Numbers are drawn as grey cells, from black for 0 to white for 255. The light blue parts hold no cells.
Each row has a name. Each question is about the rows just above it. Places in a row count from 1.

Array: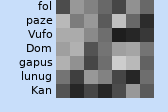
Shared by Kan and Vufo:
[38]
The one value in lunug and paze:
[152]
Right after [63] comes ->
[152]

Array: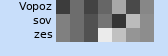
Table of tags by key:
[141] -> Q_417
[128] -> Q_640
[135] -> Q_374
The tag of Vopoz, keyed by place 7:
Q_374
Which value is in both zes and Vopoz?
[109]
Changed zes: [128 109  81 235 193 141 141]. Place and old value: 6, [149]
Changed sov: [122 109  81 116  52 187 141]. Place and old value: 1, [128]
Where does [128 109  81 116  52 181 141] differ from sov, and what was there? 6, [187]
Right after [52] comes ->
[187]
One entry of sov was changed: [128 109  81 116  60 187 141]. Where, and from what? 5, [52]

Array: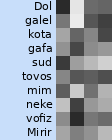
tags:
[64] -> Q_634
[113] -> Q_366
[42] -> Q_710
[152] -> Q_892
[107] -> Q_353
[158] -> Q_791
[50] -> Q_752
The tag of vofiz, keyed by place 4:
Q_353
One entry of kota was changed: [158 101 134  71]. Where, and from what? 1, [165]
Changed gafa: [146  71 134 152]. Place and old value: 3, [140]

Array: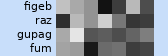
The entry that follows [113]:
[61]
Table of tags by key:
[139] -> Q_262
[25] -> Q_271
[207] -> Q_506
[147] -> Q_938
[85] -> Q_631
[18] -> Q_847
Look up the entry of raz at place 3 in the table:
Q_938
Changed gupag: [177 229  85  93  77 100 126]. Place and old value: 1, [169]
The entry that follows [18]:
[61]
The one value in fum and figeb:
[61]

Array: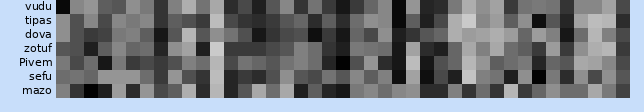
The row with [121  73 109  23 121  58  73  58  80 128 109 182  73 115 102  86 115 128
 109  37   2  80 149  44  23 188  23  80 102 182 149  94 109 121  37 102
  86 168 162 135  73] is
Pivem
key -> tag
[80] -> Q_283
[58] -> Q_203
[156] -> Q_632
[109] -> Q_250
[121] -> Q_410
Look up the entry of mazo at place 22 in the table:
Q_410
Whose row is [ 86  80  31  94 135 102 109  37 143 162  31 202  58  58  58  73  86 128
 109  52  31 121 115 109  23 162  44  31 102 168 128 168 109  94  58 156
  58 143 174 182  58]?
zotuf
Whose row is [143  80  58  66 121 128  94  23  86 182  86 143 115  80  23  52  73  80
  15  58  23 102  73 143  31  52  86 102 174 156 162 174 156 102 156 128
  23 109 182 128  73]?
dova
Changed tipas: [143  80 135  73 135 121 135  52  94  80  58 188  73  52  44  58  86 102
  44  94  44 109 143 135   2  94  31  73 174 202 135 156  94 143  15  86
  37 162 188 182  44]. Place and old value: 25, [9]
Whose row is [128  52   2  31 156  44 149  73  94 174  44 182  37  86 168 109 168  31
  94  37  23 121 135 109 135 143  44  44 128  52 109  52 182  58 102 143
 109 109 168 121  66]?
mazo

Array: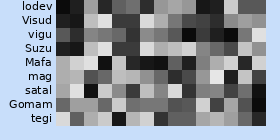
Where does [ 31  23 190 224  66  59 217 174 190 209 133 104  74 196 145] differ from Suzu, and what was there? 5, [59]
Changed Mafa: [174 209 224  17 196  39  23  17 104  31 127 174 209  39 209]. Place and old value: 9, [96]
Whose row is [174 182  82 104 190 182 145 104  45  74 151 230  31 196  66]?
mag
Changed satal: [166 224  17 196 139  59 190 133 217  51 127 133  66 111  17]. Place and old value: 4, [203]
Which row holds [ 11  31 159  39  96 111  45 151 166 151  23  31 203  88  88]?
lodev
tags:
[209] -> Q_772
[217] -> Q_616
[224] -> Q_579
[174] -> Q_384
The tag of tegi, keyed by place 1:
Q_616

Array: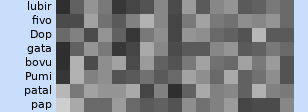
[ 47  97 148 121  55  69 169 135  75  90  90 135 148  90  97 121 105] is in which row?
gata
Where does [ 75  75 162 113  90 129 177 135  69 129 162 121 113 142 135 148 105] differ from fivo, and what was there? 10, [121]

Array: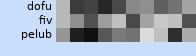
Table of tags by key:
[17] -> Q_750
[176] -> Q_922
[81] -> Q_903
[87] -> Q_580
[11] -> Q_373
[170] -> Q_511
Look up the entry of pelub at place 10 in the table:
Q_511
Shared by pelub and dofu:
[114]
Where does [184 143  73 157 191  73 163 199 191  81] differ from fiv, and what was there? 3, [81]

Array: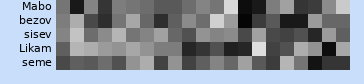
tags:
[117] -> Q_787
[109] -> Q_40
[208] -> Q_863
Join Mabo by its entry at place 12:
Q_787
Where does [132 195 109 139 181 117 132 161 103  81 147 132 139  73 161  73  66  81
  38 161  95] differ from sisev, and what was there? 20, [155]
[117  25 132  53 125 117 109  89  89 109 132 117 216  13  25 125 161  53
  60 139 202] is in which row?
Mabo

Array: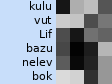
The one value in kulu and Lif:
[22]
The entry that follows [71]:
[3]
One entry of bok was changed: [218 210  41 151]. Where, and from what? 3, [48]
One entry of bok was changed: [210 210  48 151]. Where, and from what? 1, [218]
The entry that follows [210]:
[48]

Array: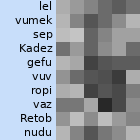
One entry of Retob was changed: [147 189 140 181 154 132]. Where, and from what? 4, [189]
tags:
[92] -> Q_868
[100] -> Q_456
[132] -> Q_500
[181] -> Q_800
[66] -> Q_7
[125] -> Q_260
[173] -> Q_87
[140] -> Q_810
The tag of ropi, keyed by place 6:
Q_260
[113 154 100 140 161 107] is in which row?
Kadez
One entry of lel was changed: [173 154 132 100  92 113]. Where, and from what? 4, [107]
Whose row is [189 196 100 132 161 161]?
sep

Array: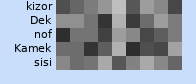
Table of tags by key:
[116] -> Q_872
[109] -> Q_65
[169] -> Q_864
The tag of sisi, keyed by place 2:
Q_65
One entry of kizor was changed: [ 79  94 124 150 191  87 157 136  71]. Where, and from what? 2, [102]
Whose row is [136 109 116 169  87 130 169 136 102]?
sisi
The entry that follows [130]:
[169]
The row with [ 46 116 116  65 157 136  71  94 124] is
nof
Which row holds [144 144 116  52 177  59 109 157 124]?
Dek

